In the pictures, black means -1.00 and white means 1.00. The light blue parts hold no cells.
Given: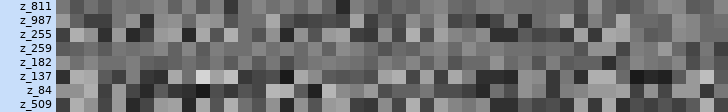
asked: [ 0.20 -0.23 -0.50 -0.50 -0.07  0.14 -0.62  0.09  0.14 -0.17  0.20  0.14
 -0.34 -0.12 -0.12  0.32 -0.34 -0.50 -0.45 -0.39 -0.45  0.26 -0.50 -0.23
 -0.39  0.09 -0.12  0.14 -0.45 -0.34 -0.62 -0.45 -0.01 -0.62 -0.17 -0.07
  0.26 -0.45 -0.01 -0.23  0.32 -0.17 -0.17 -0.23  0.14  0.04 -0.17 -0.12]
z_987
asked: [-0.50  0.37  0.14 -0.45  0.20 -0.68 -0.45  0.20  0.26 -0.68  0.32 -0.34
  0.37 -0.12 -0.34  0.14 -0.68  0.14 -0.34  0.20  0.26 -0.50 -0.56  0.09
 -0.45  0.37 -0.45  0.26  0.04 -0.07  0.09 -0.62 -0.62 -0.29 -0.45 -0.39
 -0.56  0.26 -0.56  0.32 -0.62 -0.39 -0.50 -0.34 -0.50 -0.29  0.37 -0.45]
z_509
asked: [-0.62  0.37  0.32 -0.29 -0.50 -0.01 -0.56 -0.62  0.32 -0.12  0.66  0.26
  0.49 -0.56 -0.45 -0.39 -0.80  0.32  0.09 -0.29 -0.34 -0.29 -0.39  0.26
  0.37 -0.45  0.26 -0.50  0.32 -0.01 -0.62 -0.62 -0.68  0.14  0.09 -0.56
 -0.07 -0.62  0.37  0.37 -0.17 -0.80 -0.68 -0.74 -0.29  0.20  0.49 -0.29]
z_137
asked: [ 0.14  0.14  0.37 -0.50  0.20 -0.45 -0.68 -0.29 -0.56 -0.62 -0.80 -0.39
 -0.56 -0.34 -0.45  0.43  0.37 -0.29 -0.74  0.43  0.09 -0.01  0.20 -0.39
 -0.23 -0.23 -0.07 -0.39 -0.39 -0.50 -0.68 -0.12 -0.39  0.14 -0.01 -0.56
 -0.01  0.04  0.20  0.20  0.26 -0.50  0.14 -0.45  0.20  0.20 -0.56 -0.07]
z_84
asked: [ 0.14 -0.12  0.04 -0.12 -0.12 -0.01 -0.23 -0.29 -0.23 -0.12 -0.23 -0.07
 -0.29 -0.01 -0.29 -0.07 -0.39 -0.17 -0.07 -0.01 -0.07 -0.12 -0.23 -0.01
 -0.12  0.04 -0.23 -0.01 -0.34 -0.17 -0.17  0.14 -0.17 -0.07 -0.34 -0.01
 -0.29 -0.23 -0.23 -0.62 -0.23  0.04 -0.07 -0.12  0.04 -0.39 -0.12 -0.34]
z_182
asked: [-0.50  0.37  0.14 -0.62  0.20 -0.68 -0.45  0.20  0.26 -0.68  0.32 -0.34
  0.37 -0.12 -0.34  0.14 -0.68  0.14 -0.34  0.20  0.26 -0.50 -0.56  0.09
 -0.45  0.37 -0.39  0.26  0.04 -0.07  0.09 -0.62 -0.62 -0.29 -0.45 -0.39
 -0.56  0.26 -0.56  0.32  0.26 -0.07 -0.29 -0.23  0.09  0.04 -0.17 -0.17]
z_255

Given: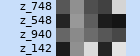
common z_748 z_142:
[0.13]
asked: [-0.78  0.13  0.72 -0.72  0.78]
z_142

